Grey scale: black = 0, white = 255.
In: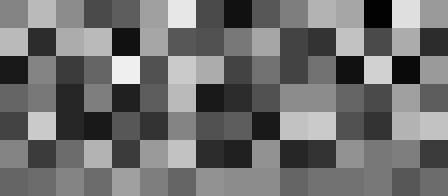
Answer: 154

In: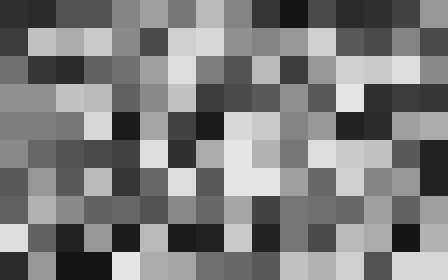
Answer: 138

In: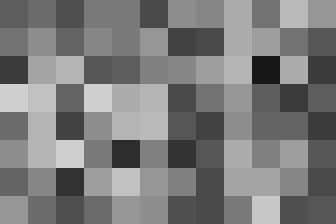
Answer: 59

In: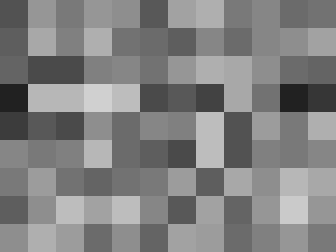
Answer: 100

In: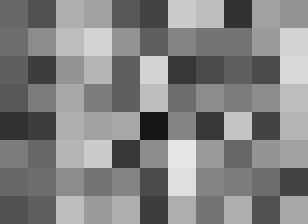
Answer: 217
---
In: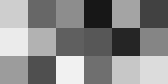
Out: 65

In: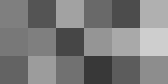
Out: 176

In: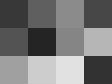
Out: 71

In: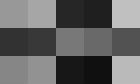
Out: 192

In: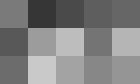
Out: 102

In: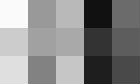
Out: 107

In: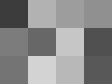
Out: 144
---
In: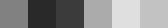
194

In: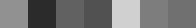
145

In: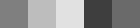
189

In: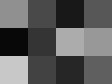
172

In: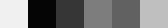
191

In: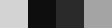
164

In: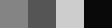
132

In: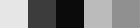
187
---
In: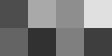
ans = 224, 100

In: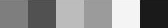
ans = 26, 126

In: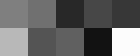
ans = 55, 184

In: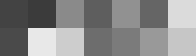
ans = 219, 74

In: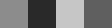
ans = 95, 140

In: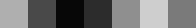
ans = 122, 175

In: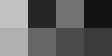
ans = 18, 177
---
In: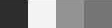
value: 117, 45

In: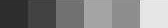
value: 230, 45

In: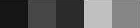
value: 133, 21

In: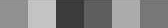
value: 118, 145

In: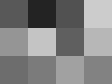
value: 204, 109

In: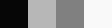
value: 249, 6

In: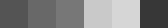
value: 55, 84

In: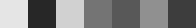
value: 61, 229

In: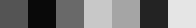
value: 229, 84
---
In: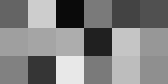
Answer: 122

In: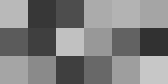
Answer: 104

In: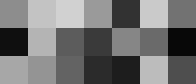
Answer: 29

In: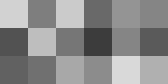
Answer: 140

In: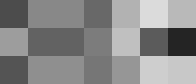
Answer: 150

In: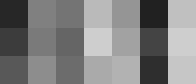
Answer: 178
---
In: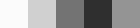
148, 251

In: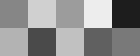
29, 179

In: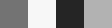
178, 115

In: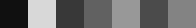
131, 16

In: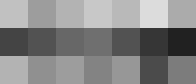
171, 179

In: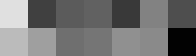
78, 187

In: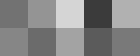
177, 134
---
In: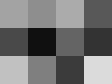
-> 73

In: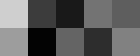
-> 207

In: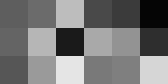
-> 100

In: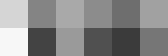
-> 213

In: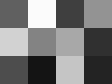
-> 210

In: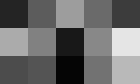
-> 171

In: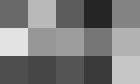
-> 227

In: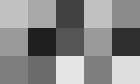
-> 154

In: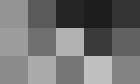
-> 156
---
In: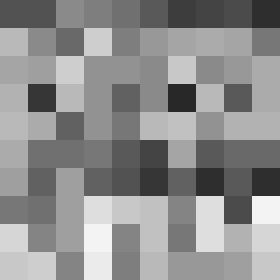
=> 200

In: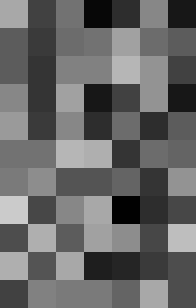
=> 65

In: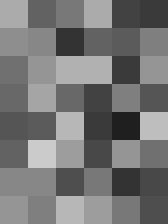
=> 149

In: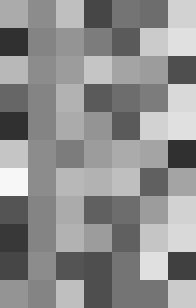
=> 148

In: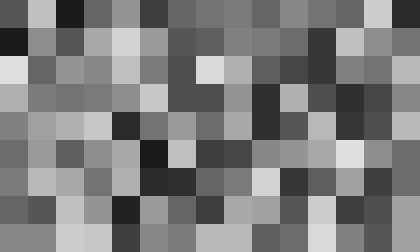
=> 136

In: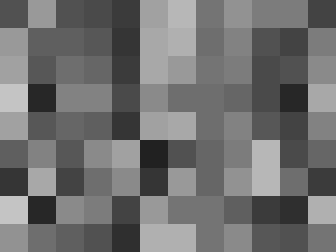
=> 146

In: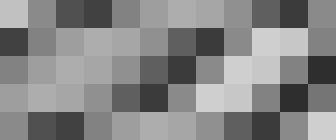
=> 138

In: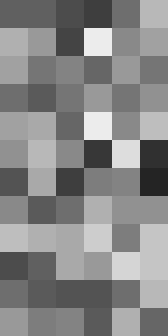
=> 153

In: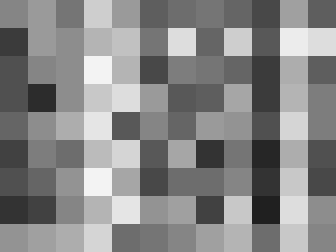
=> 147
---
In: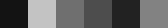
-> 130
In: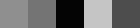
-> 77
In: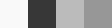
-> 151
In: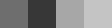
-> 196
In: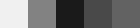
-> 98
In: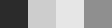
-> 143
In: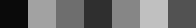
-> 82
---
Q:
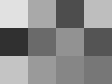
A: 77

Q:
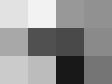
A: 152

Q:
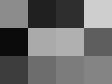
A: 46

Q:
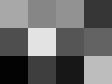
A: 146

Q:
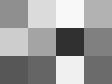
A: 248

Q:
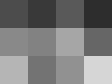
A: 89

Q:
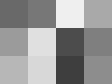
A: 239

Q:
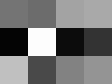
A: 163
